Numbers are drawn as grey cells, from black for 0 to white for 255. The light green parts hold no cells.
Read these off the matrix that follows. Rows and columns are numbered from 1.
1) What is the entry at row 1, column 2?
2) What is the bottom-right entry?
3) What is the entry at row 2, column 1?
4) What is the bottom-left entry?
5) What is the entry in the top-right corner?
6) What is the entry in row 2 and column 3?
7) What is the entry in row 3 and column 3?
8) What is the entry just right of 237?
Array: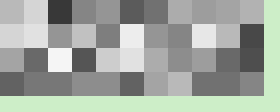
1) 213
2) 133
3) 213
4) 98
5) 178
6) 149
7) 245
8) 149

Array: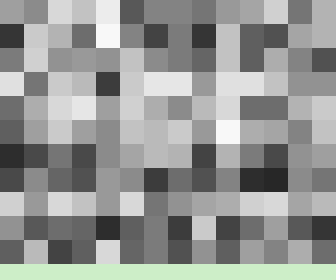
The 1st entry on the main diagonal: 159
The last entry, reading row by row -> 109
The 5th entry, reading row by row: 236
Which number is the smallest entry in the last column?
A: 53
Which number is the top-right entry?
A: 179
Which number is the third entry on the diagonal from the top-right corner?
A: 173
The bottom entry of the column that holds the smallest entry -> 131
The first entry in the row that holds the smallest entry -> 73
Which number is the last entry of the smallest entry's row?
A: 117
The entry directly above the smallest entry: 73
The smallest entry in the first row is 88
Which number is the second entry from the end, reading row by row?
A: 173
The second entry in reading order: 139
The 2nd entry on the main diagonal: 202
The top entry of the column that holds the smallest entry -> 208
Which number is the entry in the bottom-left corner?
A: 95
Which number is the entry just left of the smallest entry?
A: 45
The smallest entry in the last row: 67
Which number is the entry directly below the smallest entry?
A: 216
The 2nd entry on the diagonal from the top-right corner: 165

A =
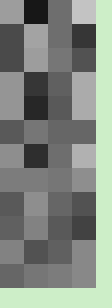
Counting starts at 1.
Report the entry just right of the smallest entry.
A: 110
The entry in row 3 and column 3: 118
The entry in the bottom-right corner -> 136
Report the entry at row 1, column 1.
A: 157
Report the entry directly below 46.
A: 124
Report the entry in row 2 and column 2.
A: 163
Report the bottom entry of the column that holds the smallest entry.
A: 118
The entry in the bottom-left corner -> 102
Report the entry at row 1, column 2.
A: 23
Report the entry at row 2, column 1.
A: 74
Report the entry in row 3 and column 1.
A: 74

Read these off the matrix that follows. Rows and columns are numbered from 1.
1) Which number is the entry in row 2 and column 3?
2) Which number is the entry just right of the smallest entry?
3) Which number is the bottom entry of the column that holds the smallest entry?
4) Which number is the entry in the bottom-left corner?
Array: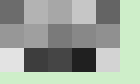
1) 122
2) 211
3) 32
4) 227

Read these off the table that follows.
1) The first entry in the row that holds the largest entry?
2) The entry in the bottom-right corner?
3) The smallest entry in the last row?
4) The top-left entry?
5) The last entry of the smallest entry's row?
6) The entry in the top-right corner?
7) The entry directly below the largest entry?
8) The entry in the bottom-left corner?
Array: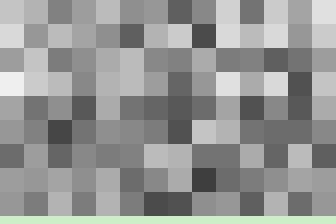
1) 239
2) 150
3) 75
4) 195
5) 157
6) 224
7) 164
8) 150

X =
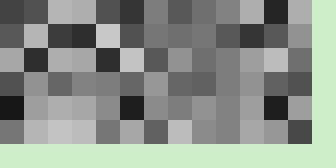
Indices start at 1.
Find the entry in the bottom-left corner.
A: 117
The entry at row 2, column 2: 181
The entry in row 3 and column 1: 166
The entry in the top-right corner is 174
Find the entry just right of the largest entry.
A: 80
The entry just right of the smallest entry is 158
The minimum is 24
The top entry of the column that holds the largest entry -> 80
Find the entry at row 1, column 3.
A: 181
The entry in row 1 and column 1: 66
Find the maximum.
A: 200
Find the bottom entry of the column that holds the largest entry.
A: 117
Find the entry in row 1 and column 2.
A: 80
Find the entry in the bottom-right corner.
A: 72
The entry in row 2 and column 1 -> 88
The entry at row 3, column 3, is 174

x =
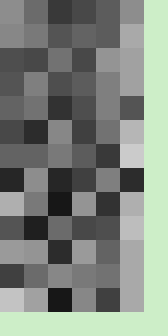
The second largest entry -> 195
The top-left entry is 141
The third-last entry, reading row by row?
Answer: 135
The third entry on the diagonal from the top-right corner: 72
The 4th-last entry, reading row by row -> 23
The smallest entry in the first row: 57
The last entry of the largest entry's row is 203
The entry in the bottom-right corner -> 169
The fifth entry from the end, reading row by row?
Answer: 161
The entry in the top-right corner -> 141
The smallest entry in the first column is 38
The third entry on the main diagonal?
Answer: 114
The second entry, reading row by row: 107
